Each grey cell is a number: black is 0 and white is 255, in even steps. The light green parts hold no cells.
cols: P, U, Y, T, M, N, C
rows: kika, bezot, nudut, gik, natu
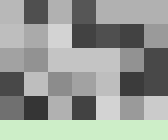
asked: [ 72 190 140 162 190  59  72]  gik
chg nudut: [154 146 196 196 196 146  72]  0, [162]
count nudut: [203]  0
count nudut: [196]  3
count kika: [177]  4
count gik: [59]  1
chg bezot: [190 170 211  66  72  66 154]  4, [79]

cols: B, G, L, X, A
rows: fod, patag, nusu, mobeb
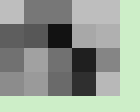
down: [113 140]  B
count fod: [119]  2
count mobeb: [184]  1

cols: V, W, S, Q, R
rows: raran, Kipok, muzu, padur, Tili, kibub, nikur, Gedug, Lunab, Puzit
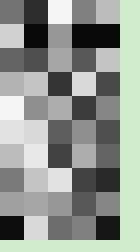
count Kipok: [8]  3
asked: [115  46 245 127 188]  raran
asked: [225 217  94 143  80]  kibub
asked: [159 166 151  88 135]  Lunab

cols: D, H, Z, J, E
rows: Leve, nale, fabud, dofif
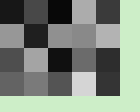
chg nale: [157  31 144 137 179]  0, [151]
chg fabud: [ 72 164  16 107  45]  0, [78]
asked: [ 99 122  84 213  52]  dofif
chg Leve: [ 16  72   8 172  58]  0, [23]
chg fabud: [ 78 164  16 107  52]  4, [45]

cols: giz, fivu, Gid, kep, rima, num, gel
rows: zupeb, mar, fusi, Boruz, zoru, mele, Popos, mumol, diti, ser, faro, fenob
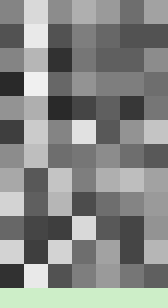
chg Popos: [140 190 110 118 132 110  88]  4, [140]
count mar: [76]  0
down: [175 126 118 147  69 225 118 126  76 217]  kep

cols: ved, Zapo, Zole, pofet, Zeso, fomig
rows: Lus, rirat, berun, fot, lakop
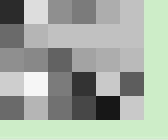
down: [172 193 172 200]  Zeso
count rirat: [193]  4

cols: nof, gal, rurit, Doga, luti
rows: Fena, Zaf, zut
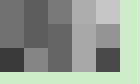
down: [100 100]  rurit
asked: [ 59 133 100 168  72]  zut
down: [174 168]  Doga
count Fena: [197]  1

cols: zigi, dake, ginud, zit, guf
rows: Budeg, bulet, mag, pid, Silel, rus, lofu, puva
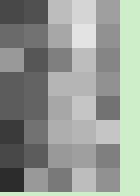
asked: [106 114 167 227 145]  bulet
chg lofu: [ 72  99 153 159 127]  1, [92]
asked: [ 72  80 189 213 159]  Budeg
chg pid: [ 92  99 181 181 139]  4, [145]

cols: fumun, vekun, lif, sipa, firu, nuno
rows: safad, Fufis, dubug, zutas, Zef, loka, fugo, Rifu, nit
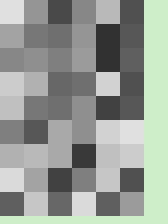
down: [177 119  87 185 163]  vekun
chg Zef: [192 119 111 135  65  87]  3, [143]

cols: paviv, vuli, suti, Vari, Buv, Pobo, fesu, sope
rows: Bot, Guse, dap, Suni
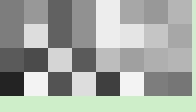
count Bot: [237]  1
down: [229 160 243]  Pobo
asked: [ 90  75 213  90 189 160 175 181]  dap
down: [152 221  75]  vuli
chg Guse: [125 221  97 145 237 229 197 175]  7, [167]
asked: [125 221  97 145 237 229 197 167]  Guse

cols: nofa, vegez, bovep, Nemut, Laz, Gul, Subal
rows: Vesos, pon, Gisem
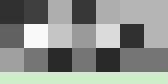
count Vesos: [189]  0
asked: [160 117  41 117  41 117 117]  Gisem
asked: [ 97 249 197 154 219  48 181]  pon
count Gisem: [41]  2

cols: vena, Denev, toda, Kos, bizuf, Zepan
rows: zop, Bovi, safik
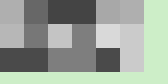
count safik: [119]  0
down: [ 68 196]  toda
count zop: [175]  2
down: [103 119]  Denev
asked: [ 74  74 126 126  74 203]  safik
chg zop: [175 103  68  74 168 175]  3, [68]

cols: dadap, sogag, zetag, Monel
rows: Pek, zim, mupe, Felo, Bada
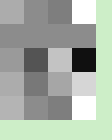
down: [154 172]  dadap
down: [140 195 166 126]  zetag
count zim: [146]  0
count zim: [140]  4
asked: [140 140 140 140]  zim
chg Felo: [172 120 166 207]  3, [214]

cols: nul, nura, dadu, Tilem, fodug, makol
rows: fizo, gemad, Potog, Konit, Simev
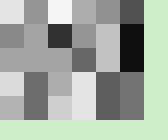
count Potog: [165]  3
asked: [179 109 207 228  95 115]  Simev

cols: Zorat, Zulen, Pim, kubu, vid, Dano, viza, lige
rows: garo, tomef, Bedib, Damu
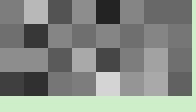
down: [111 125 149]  Dano
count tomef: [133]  3

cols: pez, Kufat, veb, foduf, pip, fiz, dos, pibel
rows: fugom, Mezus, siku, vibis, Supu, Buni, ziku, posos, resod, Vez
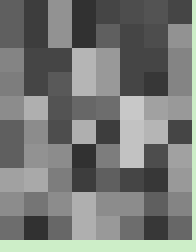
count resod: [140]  4
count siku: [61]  0
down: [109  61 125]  pip

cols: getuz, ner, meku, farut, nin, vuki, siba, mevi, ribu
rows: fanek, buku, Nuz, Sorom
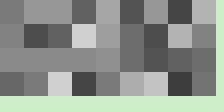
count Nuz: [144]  1
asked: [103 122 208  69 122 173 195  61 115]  Sorom
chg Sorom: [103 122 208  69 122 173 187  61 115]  6, [195]
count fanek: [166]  1
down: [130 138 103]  getuz

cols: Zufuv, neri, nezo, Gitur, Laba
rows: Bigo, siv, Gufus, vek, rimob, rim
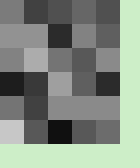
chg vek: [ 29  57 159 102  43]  3, [95]
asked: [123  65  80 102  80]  Bigo
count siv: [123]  0
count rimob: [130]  0
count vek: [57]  1

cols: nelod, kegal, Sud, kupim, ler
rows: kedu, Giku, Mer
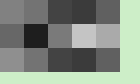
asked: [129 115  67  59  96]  kedu
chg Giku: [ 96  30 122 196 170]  0, [103]

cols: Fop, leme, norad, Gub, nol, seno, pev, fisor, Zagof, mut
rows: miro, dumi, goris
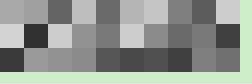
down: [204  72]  seno
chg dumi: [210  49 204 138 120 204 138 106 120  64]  3, [146]
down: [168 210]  Fop
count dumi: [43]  0

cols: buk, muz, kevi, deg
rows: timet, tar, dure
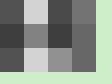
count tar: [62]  2
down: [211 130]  muz
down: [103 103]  deg
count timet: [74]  1
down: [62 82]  buk
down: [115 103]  deg

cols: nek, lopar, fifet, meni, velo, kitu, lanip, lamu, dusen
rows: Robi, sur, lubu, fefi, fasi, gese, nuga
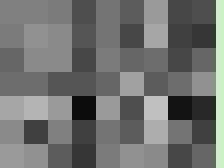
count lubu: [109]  1
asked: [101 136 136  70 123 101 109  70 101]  lubu
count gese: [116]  2

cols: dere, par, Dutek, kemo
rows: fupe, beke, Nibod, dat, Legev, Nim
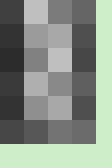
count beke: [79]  1
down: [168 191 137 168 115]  Dutek
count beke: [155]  1
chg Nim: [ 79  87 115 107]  0, [71]

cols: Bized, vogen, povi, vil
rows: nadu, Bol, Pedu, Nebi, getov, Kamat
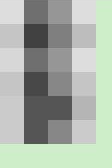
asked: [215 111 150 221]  Pedu
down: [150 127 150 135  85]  povi
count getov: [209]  0

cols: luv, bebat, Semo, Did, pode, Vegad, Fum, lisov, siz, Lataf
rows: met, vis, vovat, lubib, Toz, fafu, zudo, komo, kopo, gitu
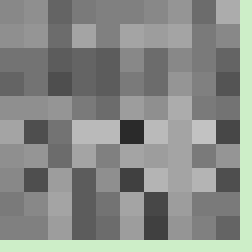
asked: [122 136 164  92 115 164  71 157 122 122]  kopo
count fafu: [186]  3
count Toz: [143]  3

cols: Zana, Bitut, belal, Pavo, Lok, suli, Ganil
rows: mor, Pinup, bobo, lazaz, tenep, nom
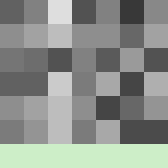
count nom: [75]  2
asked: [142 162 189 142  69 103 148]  tenep
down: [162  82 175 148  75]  Ganil
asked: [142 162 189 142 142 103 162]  Pinup
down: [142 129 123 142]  Pavo
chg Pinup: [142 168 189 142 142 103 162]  1, [162]
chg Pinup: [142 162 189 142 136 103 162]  4, [142]

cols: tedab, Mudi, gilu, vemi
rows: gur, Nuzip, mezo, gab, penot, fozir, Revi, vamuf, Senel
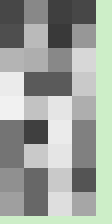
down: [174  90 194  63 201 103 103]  Mudi
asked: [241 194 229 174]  penot
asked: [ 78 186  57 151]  Nuzip

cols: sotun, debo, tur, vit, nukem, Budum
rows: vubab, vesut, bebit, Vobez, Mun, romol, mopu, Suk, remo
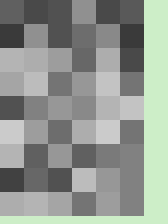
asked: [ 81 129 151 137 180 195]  Mun
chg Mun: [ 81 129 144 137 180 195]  2, [151]
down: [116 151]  tur
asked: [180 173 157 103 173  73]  bebit
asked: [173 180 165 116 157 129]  remo
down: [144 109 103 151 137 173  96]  vit

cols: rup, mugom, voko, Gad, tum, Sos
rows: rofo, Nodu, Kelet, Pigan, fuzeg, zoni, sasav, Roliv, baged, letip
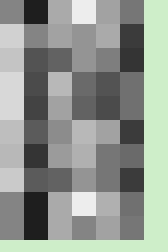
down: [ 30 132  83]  mugom
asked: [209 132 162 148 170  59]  Nodu
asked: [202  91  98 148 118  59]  Roliv
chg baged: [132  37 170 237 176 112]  1, [30]
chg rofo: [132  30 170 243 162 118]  3, [237]

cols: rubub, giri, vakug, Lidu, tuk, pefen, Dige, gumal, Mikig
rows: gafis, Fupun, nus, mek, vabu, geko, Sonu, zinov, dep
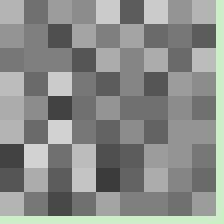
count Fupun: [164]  2
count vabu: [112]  4

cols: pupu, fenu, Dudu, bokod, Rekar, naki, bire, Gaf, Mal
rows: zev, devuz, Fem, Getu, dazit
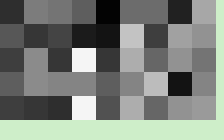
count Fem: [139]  1
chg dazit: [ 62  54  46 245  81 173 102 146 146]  8, [154]
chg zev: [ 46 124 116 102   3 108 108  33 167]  3, [94]
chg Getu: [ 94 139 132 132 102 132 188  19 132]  4, [94]
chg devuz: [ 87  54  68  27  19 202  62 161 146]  5, [195]
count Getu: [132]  4
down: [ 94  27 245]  bokod

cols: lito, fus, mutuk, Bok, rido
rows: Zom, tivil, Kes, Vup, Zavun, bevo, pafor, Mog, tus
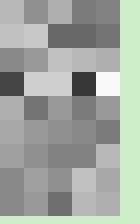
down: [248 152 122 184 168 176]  rido
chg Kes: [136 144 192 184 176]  1, [152]
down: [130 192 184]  Bok
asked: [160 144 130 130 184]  pafor
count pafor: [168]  0
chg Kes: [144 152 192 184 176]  0, [136]

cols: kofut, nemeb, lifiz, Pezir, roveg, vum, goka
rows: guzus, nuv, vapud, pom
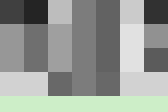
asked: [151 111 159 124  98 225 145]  nuv
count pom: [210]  4
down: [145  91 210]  goka

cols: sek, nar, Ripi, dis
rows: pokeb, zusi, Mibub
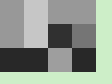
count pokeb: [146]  0
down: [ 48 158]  Ripi
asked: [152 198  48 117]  zusi
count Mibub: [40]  3
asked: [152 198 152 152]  pokeb

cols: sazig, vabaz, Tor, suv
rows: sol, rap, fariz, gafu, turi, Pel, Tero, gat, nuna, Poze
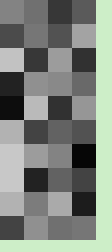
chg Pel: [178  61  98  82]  1, [67]
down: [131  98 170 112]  Tor

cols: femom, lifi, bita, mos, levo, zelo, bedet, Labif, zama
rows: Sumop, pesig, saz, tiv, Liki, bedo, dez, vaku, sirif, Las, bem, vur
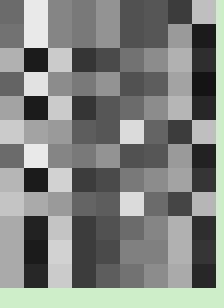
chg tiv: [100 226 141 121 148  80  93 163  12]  8, [20]
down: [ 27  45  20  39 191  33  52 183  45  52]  zama
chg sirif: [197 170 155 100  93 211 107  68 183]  5, [218]
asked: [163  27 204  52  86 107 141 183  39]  Liki

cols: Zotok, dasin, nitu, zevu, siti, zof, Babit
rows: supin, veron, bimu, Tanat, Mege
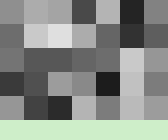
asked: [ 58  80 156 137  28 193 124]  Tanat
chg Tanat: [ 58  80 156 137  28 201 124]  5, [193]
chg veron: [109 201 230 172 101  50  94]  2, [223]

